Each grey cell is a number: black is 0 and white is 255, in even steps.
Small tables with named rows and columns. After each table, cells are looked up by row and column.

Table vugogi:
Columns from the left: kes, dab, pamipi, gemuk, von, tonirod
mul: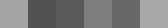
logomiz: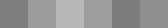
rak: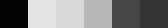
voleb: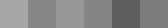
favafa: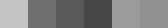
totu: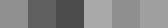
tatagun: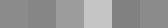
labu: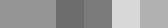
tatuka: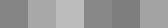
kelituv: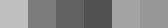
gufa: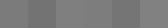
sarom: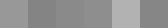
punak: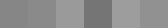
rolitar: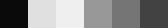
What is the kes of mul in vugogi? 165
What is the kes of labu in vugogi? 149
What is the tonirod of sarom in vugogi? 134
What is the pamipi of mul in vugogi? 89
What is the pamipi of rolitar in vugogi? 239
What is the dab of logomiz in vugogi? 156
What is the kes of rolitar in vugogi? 10
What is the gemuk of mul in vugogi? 125
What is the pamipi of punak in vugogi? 154
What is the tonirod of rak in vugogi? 51
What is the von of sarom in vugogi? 178
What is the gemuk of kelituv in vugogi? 81
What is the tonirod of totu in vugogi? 159
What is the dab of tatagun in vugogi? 134
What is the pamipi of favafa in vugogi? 89
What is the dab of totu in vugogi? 95
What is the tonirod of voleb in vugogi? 123
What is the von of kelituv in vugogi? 163

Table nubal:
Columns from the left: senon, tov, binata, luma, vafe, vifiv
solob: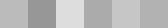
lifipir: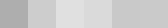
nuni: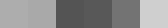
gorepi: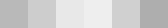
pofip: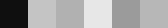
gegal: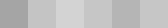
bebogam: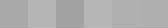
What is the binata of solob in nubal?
221
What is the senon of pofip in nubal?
15
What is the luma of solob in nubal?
171
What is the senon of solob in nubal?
187
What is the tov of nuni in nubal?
169
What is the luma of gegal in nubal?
198
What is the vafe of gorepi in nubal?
208
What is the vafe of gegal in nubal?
181
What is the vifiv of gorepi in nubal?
174
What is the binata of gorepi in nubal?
232
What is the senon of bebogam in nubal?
169
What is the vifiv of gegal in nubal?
198
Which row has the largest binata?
gorepi

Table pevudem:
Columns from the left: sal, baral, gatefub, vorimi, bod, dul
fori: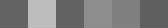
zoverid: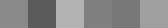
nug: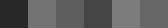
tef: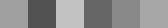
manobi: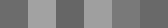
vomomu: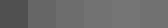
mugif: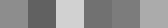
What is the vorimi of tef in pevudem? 102
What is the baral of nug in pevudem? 115
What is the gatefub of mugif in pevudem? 209
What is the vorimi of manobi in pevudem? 159
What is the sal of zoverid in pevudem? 138
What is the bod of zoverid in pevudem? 120
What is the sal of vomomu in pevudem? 80
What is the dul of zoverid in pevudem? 159
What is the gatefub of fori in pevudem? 98
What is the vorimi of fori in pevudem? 141
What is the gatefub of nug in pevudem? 94
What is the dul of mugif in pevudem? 171
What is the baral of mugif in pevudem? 97
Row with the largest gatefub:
mugif

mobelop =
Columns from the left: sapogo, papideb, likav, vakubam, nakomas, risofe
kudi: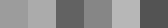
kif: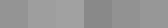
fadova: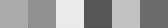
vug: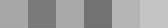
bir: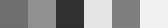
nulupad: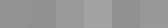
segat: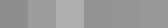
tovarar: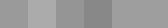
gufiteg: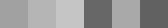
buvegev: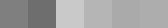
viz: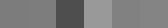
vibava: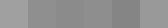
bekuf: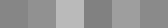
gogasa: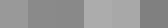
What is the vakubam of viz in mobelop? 153
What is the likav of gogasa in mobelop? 137
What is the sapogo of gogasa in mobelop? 153
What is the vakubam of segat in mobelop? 146
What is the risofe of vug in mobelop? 196
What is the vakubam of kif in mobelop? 137
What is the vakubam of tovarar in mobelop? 136
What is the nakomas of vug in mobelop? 180
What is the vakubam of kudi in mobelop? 134
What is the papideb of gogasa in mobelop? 138
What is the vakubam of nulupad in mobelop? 162
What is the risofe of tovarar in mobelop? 158
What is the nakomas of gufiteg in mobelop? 169
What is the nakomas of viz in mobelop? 129
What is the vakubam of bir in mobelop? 229
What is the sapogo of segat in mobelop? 142
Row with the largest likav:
fadova

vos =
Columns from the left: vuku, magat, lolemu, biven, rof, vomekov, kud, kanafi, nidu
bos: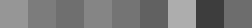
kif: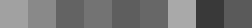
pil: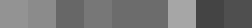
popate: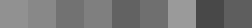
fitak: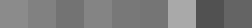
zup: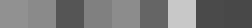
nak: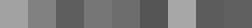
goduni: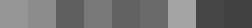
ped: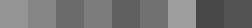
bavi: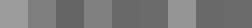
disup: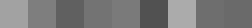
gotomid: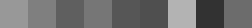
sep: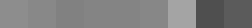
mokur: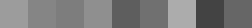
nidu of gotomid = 108
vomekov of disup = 81
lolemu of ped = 107
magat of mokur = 133
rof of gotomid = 86
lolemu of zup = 85
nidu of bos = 109
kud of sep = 164
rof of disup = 122

